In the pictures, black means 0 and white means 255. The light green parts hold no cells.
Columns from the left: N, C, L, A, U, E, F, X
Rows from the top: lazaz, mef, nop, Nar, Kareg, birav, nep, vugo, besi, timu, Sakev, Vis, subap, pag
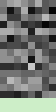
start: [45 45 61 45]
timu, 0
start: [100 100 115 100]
Sakev, 3

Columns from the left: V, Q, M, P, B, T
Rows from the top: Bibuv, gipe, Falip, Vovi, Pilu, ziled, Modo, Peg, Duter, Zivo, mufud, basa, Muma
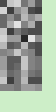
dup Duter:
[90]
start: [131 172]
Vovi, 3
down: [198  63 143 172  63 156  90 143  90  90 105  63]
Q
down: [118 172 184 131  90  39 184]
P

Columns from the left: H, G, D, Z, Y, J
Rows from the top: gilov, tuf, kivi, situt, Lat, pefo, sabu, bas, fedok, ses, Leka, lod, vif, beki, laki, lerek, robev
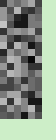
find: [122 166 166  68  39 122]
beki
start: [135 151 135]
Lat, 1

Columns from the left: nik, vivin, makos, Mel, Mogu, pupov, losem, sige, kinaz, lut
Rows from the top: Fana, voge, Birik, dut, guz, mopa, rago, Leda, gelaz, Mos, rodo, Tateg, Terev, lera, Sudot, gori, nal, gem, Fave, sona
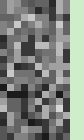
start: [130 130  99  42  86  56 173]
voge, 2
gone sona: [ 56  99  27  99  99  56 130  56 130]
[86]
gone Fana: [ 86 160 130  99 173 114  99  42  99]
[146]
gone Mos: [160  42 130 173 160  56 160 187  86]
[71]
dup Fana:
[99]
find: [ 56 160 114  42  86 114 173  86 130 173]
nal
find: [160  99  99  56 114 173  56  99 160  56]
Sudot

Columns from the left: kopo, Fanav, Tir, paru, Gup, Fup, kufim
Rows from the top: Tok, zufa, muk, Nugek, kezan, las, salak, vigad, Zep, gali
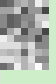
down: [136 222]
Tir
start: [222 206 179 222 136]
Zep, 1
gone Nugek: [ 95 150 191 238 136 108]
[123]

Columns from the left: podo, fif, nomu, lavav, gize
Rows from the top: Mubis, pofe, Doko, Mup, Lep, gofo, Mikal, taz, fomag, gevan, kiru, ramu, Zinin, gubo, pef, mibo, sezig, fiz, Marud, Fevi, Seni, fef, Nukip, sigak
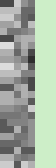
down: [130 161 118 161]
nomu
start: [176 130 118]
Nukip, 1
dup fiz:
[130]
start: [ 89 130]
fiz, 0

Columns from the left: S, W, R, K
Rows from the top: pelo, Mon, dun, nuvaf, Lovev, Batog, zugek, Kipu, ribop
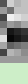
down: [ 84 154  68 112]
S
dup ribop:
[154]
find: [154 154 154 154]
ribop

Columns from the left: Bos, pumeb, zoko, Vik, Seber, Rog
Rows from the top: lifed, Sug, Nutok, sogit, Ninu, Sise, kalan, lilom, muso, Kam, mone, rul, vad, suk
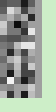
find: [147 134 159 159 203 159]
vad
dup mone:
[69]
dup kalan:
[230]
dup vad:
[159]

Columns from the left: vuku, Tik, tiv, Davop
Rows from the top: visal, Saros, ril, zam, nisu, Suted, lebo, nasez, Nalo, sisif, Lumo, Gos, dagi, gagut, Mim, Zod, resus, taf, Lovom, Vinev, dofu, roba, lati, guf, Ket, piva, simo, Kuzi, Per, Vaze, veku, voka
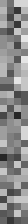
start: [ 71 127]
resus, 0
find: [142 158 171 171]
piva
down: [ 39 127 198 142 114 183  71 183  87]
vuku

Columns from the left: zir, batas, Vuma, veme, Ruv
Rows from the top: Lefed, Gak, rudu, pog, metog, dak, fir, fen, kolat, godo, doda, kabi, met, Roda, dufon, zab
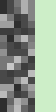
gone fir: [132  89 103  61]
[73]
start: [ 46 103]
dufon, 0
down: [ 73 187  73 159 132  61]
Ruv
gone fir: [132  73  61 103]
[89]
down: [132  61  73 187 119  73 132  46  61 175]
Vuma
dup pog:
[159]

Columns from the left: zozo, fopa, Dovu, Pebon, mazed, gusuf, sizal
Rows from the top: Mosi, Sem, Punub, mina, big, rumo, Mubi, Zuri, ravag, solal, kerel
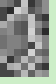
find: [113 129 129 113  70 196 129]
Mubi
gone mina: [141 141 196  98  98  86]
[171]
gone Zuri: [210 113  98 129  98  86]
[141]
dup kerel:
[70]
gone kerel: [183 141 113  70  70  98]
[157]

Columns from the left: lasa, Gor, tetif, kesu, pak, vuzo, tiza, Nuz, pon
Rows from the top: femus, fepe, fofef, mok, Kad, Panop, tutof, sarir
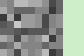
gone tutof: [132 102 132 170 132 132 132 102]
[116]
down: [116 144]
Gor
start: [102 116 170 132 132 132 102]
tutof, 0
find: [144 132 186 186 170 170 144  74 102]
femus
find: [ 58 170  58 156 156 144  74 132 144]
fofef
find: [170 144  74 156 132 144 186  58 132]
Panop

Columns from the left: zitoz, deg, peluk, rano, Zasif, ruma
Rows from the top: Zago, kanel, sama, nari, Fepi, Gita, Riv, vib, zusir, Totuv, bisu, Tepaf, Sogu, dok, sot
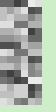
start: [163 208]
Totuv, 2
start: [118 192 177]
sot, 3
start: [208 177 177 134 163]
sama, 1

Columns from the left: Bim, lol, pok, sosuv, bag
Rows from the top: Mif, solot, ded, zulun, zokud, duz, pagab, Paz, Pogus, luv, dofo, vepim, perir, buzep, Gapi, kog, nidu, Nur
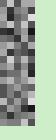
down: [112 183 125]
lol
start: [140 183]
buzep, 3
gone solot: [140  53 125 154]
[67]
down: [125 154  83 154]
pok

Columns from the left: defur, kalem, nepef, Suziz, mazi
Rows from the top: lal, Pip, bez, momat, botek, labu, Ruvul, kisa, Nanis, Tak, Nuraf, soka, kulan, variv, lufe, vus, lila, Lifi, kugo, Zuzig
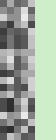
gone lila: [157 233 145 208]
[129]
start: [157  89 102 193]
Lifi, 1
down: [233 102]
Suziz

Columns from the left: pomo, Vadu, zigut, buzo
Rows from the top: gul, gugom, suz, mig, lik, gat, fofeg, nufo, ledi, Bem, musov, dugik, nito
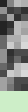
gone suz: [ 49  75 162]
[88]
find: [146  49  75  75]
nufo
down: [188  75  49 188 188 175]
zigut

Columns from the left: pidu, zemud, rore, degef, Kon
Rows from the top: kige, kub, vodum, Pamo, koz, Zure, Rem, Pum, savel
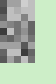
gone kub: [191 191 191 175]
[76]
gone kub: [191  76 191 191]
[175]

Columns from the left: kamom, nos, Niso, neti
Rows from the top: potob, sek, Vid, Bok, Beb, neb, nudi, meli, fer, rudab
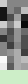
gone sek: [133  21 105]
[188]
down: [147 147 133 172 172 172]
Niso
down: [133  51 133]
kamom
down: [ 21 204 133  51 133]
kamom
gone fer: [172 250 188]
[119]

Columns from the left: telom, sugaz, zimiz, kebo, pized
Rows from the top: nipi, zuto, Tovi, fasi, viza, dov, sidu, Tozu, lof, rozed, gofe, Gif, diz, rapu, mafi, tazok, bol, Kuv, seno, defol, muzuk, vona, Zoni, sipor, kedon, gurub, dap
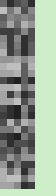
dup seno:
[121]
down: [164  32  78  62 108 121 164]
zimiz

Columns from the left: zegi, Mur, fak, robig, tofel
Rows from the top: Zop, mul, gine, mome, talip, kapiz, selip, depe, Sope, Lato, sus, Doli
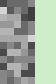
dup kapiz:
[167]
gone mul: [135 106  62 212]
[91]
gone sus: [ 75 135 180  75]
[122]
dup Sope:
[135]
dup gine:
[167]
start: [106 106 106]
Zop, 1

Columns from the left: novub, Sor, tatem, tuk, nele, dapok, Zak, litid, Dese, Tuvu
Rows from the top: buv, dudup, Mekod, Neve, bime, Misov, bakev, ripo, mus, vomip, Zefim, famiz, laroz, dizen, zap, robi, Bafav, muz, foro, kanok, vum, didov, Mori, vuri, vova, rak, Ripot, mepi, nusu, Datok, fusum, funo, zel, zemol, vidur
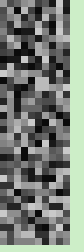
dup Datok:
[36]
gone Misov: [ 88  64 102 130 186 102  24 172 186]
[117]
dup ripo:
[11]
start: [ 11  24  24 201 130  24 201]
bime, 2
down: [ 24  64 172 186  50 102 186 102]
tatem
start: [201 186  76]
fusum, 7
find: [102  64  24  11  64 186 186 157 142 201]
laroz

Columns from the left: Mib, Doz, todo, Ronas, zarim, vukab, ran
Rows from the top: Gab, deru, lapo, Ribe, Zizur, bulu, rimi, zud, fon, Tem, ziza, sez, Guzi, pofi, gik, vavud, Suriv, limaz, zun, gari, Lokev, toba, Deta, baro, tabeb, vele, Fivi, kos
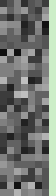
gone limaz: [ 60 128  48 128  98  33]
[112]
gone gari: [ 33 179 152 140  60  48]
[72]
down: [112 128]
Doz
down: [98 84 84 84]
ran
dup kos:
[128]
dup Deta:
[128]
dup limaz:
[128]

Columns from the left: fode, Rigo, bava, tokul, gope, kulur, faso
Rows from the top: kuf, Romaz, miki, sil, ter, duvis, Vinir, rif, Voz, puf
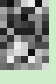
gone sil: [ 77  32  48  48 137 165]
[62]
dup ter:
[32]
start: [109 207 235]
kuf, 2
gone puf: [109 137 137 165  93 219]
[153]
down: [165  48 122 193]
Rigo
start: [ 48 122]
Vinir, 0

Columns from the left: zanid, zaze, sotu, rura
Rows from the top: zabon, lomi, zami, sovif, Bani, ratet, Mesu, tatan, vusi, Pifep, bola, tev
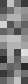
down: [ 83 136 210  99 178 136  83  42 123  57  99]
zanid
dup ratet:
[194]
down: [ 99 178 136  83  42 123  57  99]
zanid
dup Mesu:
[178]

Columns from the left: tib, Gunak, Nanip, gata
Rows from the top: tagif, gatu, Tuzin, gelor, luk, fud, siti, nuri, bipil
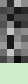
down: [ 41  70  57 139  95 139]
gata
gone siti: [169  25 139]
[154]
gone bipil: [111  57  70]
[11]

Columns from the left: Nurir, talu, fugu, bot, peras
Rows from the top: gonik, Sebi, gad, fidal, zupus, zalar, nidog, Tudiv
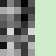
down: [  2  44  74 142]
bot
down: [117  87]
fugu

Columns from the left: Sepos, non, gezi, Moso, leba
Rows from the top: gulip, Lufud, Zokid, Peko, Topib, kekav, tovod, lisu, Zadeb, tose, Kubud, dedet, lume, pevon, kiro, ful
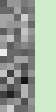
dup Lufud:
[105]
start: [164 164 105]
Zokid, 0
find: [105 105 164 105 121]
Lufud
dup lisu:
[105]

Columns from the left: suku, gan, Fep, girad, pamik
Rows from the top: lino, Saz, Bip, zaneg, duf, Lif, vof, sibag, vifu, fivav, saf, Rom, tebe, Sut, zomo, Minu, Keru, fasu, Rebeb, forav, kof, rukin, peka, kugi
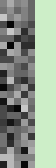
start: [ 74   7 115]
zaneg, 0
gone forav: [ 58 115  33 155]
[102]
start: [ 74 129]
vifu, 1
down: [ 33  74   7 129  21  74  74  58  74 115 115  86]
suku
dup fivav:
[142]

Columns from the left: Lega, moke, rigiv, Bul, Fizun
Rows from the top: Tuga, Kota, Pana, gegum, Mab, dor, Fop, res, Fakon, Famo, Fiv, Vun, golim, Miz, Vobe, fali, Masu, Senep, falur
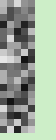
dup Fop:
[163]
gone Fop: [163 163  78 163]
[93]
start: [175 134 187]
Vun, 0
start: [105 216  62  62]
dor, 0
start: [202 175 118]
res, 0
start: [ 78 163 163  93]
Fop, 0
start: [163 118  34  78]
gegum, 1

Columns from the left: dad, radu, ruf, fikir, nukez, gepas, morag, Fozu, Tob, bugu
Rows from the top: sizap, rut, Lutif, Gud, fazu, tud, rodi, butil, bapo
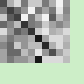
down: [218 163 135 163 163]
dad
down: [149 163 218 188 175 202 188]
bugu

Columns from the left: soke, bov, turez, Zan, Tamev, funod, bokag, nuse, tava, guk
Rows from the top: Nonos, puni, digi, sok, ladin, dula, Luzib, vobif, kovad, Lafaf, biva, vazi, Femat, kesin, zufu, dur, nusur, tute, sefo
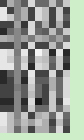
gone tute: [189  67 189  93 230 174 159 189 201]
[147]
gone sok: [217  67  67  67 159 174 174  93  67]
[55]
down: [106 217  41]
guk
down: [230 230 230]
soke
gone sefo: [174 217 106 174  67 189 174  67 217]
[93]
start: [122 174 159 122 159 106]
dula, 4
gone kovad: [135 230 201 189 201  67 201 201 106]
[79]

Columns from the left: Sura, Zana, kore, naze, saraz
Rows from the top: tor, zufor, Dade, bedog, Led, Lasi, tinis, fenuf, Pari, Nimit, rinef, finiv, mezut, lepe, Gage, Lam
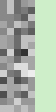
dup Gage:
[152]
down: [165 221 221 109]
naze
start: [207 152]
Gage, 2
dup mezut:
[165]
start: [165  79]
finiv, 1
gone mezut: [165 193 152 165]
[178]

